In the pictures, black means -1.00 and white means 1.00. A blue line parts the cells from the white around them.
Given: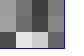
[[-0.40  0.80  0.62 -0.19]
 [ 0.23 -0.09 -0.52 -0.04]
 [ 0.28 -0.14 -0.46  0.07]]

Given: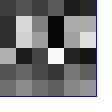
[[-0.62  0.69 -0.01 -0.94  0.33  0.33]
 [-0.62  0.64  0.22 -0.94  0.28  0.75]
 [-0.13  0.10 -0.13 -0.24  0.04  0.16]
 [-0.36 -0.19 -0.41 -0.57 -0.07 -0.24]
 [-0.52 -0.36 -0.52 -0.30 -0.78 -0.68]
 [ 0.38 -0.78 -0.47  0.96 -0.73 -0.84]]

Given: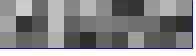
[[ 0.15  0.59 -0.17  0.48  0.04  0.43  0.09 -0.53 -0.59  0.20  0.43  0.15]
 [ 0.09 -0.23 -0.17  0.37 -0.41 -0.64 -0.23 -0.41  0.25 -0.29 -0.35  0.04]
 [ 0.31 -0.59 -0.35  0.48 -0.23 -0.07 -0.02 -0.07 -0.12 -0.12 -0.53 -0.64]]

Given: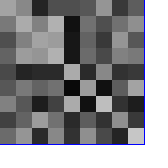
[[-0.05  0.34  0.01  0.39 -0.87 -0.11 -0.38 -0.11  0.12]
 [-0.22  0.22  0.17  0.39 -0.82 -0.16 -0.43  0.01 -0.05]
 [-0.16  0.17 -0.67  0.07 -0.61  0.12 -0.43 -0.72  0.55]
 [ 0.28  0.07 -0.72 -0.38 -0.38 -0.32  0.17 -0.55 -0.27]
 [-0.38  0.01  0.28  0.22 -0.82 -0.22 -0.55  0.17 -0.32]
 [-0.32 -0.05 -0.22 -0.11 -0.93  0.22 -0.87 -0.27  0.28]
 [-0.49 -0.22  0.22 -0.11 -0.67 -0.27 -0.61  0.12 -0.55]
 [ 0.01 -0.32 -0.77 -0.49  0.34 -0.87  0.49 -0.61 -0.77]
 [-0.43 -0.72 -0.67 -0.67  0.34 -0.67  0.07 -0.61 -0.55]]

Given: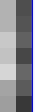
[[ 0.68 -0.19]
 [ 0.57 -0.24]
 [ 0.29 -0.29]
 [ 0.40 -0.34]
 [ 0.40 -0.39]
 [ 0.52 -0.44]
 [ 0.24 -0.56]]

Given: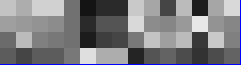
[[-0.16  0.47  0.00 -0.06 -0.11 -0.78 -0.51 -0.46 -0.06  0.53  0.25  0.47
  -0.56  0.58  0.00]
 [ 0.53  0.36  0.64  0.64 -0.11 -0.84 -0.67 -0.67  0.58  0.30 -0.46  0.47
  -0.78  0.30  0.70]
 [ 0.25  0.20  0.15  0.10 -0.11 -0.67 -0.34 -0.34  0.70  0.10  0.05  0.20
   0.81  0.15  0.05]
 [-0.28 -0.46 -0.28 -0.28 -0.06  0.75  0.36  0.36 -0.72 -0.34 -0.22 -0.40
  -0.61 -0.40 -0.22]]
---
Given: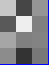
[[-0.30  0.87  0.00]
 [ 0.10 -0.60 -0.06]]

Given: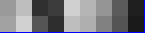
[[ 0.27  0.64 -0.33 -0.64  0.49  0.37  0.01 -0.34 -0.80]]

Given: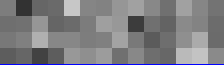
[[-0.13 -0.11  0.18 -0.21 -0.16 -0.03  0.25  0.19 -0.53 -0.12 -0.22  0.08
   0.03 -0.15]
 [-0.27 -0.20 -0.48 -0.27  0.19  0.12  0.22 -0.12  0.07 -0.14 -0.19  0.46
   0.53  0.08]]

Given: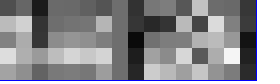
[[ 0.47  0.64 -0.59 -0.14 -0.10 -0.08  0.42 -0.14 -0.58 -0.69 -0.59  0.46
  -0.46  0.72  0.00 -0.54]
 [ 0.73  0.37  0.21  0.48  0.67  0.57  0.66 -0.14 -0.77  0.26  0.09  0.69
  -0.30  0.36  0.92 -0.74]]

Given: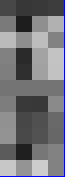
[[-0.04 -0.77  0.12  0.39]
 [ 0.01 -0.67  0.28  0.53]
 [-0.09 -0.09 -0.09 -0.09]
 [ 0.14 -0.44 -0.37 -0.18]
 [-0.29 -0.76 -0.07  0.02]]

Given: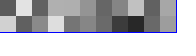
[[ 0.64 -0.25  0.08  0.74 -0.08  0.05 -0.17 -0.53 -0.69 -0.18  0.23]]

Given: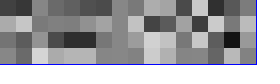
[[ 0.34  0.55 -0.04  0.00 -0.01  0.14  0.28  0.06  0.52 -0.47 -0.29  0.27
  -0.51  0.59 -0.05  0.47]
 [ 0.06 -0.17  0.67  0.34  0.42  0.42  0.05  0.06  0.02  0.60  0.39  0.04
   0.05 -0.21  0.45  0.02]]

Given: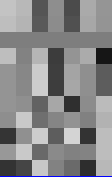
[[ 0.49  0.41 -0.30  0.10 -0.37  0.31  0.16]
 [ 0.49  0.02  0.42 -0.53  0.16  0.34 -0.83]
 [ 0.16  0.07  0.61 -0.52  0.31  0.12 -0.27]
 [ 0.11  0.58 -0.13  0.04  0.15  0.01  0.40]
 [ 0.19  0.58 -0.18  0.08  0.01  0.03  0.48]]

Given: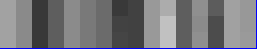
[[ 0.27  0.08 -0.56 -0.26  0.09 -0.05 -0.16 -0.48 -0.49  0.20  0.51 -0.26
   0.09 -0.40  0.26  0.19]]
